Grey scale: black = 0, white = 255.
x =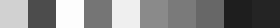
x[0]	209
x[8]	30
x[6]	122

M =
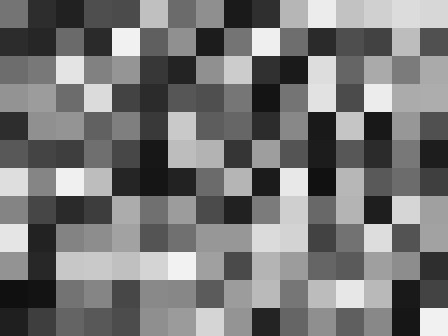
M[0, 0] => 116
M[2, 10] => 26
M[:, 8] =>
[26, 116, 204, 118, 102, 53, 181, 33, 151, 74, 156, 148]
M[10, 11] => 188
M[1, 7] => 28
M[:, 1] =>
[45, 38, 120, 156, 144, 68, 133, 70, 34, 39, 19, 62]
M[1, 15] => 80
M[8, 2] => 131
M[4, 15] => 80
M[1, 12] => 78
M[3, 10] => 116
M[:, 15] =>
[215, 80, 170, 173, 80, 29, 63, 160, 162, 46, 67, 241]
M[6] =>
[222, 133, 240, 189, 37, 21, 34, 107, 181, 27, 232, 17, 183, 89, 108, 63]
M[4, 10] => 136
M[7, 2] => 42
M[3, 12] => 75
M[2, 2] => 228
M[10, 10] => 118
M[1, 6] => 144
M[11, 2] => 100
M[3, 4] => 67
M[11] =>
[31, 62, 100, 88, 76, 143, 155, 213, 148, 35, 101, 143, 95, 136, 22, 241]
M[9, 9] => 180
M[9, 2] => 199
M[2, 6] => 35
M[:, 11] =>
[236, 42, 221, 226, 25, 28, 17, 104, 66, 101, 188, 143]
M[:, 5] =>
[192, 95, 55, 43, 57, 23, 21, 112, 84, 212, 137, 143]
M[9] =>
[147, 39, 199, 201, 192, 212, 242, 160, 74, 180, 156, 101, 90, 159, 141, 46]
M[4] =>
[45, 144, 148, 97, 127, 57, 201, 93, 102, 44, 136, 25, 197, 24, 151, 80]

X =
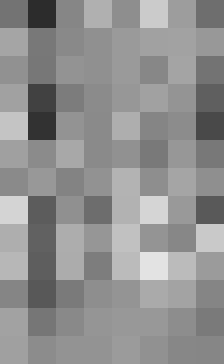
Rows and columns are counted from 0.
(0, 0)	115
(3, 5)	161
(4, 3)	138
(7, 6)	153
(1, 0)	165
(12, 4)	155
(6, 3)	146
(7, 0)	212
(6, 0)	138
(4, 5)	133
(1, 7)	152
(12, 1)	140
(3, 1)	65
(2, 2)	147
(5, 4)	145
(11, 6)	141
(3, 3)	139
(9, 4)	187
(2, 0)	145
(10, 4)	148
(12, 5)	145
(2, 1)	119
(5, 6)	151
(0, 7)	110
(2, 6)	164
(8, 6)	135
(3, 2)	124
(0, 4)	142
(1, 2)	137
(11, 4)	152
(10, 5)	170

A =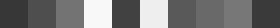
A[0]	55
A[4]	65
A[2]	115
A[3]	248

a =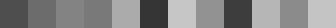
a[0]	78
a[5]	53
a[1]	108

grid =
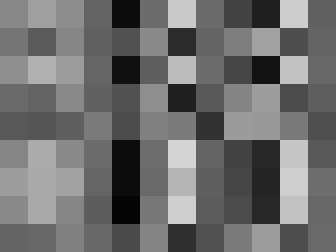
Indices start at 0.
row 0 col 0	135
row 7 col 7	92
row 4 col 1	85
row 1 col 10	78
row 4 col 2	95
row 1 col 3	96
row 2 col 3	101
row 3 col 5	143
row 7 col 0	138
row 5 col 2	137
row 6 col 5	105
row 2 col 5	95
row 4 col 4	76
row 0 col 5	108
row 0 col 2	141
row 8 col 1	104
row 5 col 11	88
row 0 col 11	97
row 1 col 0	116
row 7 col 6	206
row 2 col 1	176
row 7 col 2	134
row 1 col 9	161
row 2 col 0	143
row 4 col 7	50
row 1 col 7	100
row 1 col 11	100
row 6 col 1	169
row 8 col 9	156

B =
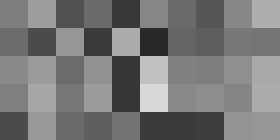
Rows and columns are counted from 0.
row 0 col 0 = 125
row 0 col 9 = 174
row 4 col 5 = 58
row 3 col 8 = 133
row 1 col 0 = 107
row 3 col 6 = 136
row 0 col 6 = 105
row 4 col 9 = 150
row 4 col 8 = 148
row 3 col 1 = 167
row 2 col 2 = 107
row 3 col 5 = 215
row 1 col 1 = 75
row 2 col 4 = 54

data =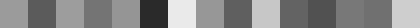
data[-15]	155
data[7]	151
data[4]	149
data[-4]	81

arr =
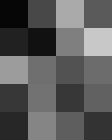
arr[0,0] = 6
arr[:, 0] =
[6, 33, 156, 55, 39]
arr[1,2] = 127
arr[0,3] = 90
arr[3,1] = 114
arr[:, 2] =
[170, 127, 82, 55, 94]

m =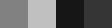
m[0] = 129
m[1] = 192

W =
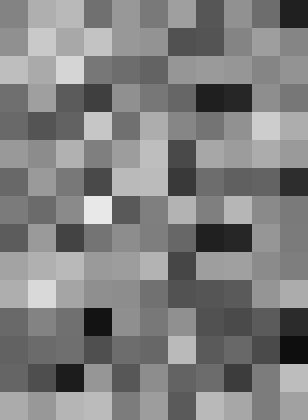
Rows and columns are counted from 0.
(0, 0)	131
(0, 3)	112
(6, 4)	186
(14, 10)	161
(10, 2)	165
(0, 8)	145
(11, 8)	74
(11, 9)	91
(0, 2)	185
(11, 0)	105
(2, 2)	213
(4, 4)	112
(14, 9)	124
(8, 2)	67
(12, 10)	14
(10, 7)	85
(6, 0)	104
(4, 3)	198
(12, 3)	79
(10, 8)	90
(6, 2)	120
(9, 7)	158
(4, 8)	145
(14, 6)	90
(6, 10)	45
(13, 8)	60
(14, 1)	152
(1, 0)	144
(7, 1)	107
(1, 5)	147
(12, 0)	98
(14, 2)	181
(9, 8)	160
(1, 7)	84
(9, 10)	126
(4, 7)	116
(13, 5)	141
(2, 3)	119
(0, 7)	86
